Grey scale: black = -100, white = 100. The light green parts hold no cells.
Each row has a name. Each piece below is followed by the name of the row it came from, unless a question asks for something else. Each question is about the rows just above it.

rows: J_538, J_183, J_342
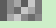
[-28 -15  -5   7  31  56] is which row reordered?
J_183
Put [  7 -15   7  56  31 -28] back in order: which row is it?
J_342
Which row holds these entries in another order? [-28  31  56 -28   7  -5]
J_538
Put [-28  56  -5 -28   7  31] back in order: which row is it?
J_538
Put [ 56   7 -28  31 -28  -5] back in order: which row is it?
J_538
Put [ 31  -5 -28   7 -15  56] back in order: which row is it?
J_183
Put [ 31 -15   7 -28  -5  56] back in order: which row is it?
J_183

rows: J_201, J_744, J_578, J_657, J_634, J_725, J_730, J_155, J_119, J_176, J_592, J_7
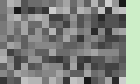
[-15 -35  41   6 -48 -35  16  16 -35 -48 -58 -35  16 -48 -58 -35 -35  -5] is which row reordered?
J_119
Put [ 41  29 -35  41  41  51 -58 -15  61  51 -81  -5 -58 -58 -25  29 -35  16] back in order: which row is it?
J_744
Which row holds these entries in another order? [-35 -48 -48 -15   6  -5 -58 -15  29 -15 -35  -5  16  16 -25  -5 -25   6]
J_725
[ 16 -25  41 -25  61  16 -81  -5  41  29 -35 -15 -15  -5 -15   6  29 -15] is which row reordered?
J_201
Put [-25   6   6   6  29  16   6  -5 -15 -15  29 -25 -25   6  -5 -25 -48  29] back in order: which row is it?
J_155
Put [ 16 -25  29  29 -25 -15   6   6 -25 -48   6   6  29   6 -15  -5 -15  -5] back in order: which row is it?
J_592

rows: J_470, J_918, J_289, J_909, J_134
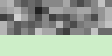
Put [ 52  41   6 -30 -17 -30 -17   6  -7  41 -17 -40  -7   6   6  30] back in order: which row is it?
J_909
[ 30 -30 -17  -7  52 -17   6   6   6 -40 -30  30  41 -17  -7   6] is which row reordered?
J_470

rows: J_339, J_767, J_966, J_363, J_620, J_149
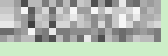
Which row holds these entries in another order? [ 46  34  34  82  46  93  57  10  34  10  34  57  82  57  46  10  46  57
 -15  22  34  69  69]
J_966
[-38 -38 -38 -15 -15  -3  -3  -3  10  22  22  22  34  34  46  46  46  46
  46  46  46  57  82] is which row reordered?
J_339

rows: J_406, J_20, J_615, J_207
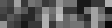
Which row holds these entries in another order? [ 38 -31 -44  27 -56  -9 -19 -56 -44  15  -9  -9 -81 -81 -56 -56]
J_406
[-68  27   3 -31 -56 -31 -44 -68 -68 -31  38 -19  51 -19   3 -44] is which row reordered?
J_615
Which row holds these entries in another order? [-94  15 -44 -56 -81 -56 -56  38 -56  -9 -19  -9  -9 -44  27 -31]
J_207
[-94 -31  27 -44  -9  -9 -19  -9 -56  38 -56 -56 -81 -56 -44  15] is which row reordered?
J_207
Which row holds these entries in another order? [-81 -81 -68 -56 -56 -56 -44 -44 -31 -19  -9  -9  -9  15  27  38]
J_20
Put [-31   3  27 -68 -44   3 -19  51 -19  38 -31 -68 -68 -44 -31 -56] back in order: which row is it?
J_615
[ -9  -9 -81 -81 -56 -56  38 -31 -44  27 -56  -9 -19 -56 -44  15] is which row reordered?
J_406

